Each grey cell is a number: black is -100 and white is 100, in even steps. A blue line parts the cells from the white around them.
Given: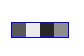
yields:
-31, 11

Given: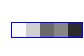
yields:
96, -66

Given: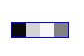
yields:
-92, 1

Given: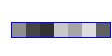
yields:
12, -25

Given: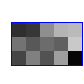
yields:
-63, -95

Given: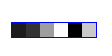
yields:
-77, 58

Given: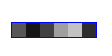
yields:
-32, -65

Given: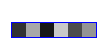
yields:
-61, 16
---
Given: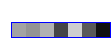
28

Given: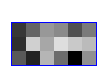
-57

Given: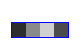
-65

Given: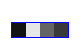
-86

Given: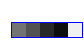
-10

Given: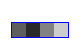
-26

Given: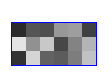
-66
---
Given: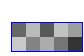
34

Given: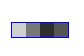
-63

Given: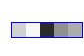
-66

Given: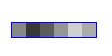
-28

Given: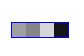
68

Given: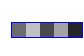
-42

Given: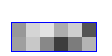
7
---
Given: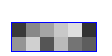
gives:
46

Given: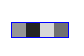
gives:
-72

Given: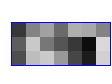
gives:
-45

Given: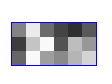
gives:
8

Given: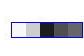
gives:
-77

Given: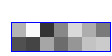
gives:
18

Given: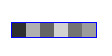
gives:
65
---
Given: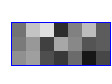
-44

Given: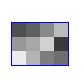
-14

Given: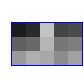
26

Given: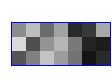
-67

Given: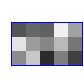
-50

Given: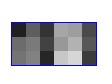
-54

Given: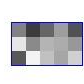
63

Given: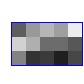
-44

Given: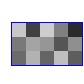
-27

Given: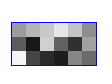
-17
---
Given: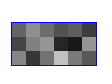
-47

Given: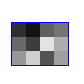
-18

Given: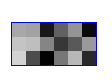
54

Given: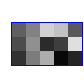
-40

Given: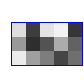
20

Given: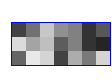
72
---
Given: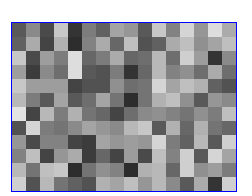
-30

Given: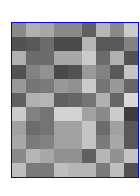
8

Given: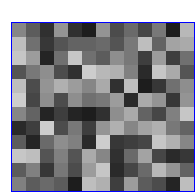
5

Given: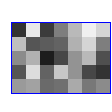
-60

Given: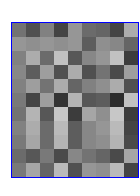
-10

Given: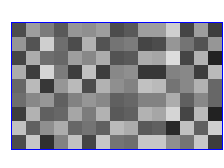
-40

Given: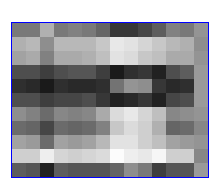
-5

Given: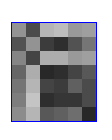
15
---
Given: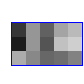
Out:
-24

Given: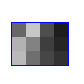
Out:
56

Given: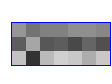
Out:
12

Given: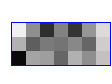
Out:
-59

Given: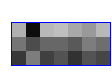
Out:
32

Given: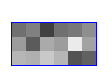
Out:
-12
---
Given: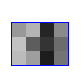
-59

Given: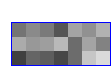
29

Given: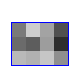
23

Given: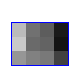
-22

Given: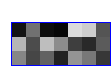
-68

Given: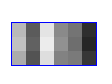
-14

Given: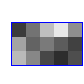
-28
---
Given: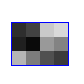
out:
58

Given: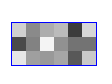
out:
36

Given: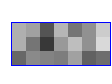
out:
-34

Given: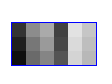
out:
33

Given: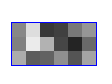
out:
-56

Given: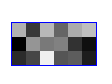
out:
44

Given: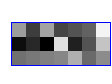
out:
27

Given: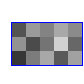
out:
3

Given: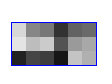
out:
-6

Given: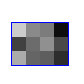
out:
-3
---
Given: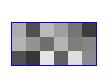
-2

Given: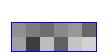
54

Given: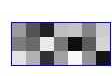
-29

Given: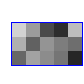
-2

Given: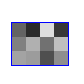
-11

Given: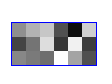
89

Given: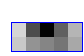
-8

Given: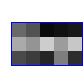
22

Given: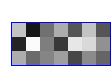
70

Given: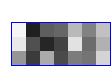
-15
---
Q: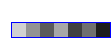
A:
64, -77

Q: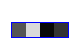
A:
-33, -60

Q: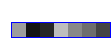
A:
22, -47

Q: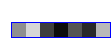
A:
12, 45

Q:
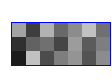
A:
28, 10

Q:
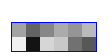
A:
28, -32
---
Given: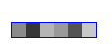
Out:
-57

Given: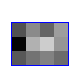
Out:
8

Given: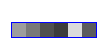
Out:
-5

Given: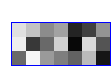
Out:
53

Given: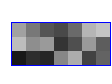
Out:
-6

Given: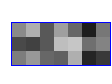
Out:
37
